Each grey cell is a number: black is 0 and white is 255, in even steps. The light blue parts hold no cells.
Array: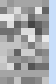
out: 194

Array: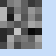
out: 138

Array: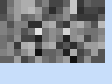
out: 83

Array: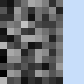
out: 34

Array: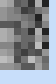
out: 117
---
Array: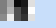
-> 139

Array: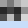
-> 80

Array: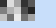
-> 194

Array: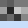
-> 80

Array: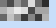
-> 104

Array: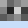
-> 90
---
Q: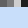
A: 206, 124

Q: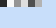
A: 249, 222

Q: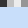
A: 236, 194

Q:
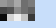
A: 239, 210

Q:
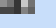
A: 200, 143

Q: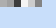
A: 244, 204

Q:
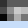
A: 202, 188

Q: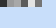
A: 227, 168
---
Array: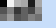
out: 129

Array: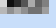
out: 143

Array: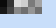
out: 69

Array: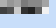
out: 80

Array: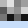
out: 171

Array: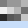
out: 213

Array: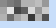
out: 229

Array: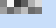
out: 106

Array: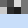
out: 44

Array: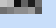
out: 125
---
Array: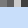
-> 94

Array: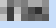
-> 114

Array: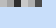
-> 162

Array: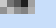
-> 117

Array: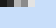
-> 52

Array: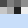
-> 126
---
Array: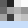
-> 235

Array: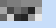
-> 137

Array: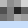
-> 157

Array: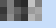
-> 195

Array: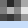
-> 96

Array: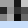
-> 24

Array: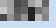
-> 187

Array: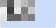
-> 185

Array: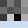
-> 81

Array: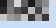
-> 110
